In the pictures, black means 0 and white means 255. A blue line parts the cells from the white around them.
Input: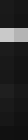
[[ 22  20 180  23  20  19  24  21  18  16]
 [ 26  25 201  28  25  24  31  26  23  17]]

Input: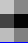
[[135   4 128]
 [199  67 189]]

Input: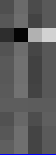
[[ 89  89 210  88  88  88  88  92  95  90  89]
 [ 75  67 177  70  65  65  67  92  77  68  68]
 [106 110   4 109 113 112 114  93 103 111 111]
 [ 79  87  45  83  89  88  90  93  81  87  95]]

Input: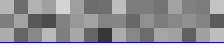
[[195  90 190]
 [124 131 160]
 [128 143  97]
 [162 135 161]
 [115 125 165]
 [124 144 108]
 [125 104 135]
 [190 134 171]
 [110 132  55]
 [108 162 101]
 [159 152 167]
 [212 130 127]
 [160  76 185]
 [177  87 136]
 [108 162 101]
 [182 126 172]]

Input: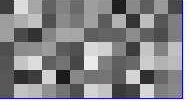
[[ 72 127 125 192 186 132 137]
 [154  86  75 129 177 103 126]
 [ 93 189  95 196 204  46 215]
 [137  52 140  60 104 212  66]
 [ 31 177  97 132  94  92  58]
 [147  91  99 208 127 117 195]
 [158 160  93 216 234 114 212]
 [106 119 165  80  71 135  78]
 [131 138 167  92 115  27 114]
 [ 98  80 134 155  96 210 143]
 [165 193  50 141 220  60 185]
 [220 173  74 139 197  45 195]
 [ 61 156 159  78  85  87  88]]

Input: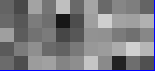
[[100 177 135 182  80]
 [126 160 112 209 110]
 [134 163 123 172  34]
 [105 207 145 156 138]
 [165 159 146 152 197]
 [105  77  87 121 142]
 [191  23  70  98 132]
 [117 111 123 106 161]
 [163 124 114 143 156]
 [ 73  87  92 124  78]
 [100 105 159  90 107]]

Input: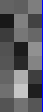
[[126  66 103 145 132  62  30  86]
 [ 95 129 119  27  40 174 198 115]
 [ 99  24  60  82  85 101 112  84]]

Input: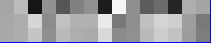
[[164 121 125]
 [174 158 156]
 [ 37 207 194]
 [107 212 205]
 [ 92 192 186]
 [142 143 144]
 [246 121 139]
 [ 28 234 217]
 [144 177 170]
 [129 177 174]
 [ 85 193 186]
 [146 140 143]
 [ 21 214 197]
 [187 173 173]
 [166 168 169]]

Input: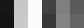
[[ 90 101]
 [127 132]
 [ 66  56]
 [252 252]
 [199 201]
 [ 22  19]]
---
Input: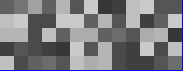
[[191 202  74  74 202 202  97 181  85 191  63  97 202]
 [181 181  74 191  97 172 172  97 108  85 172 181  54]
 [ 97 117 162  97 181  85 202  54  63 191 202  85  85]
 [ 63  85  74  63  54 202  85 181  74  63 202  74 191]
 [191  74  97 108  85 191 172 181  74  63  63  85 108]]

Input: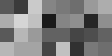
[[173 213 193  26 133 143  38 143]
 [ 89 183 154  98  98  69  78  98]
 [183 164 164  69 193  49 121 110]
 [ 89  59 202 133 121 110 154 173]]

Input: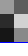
[[ 43 210]
 [ 22 137]
 [156  93]]

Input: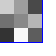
[[ 51 248  93]
 [206 158  73]
 [113 137 182]]

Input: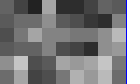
[[143 197  78  90 165 153 165 197 119]
 [108 165  67  78 119 177 153 186 108]
 [ 78 119 165 131 131 119 119 143 186]
 [ 90 108 108 143  90  78  55  45 131]
 [ 90  99  99 131  78  67  45 143 153]
 [ 99  67  34 165  45  45  67  99  90]]

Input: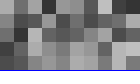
[[172 111 163  52 151 142  87 191  64  52]
 [ 64  99 172 142 122 163 151  99 182 191]
 [ 76  87 133 151 133 172 163 122 182 122]
 [133  76  87 151  76 111  76  99 111 172]
 [111  52 182  99  87  99 133 163  76  99]]

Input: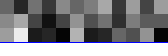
[[157 236  27  38   5 179  27  38 102  80 147   5]
 [137 168  68  17  68 147  80 114  47 125  91  91]
 [102  38 114  56 137 102 125 168  56 157  68 157]]

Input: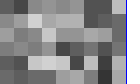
[[137 158 209 168 178 178  82  94 106]
 [125 137 125 148  71  94 116  82 116]
 [158 125 137 199 148 148 168 158 106]
 [106  94 106 106 158 168 125  52 168]
 [ 94  82 199 209 199  71 189  62 178]
 [ 94  71 137 148 137 148  82  82 189]]
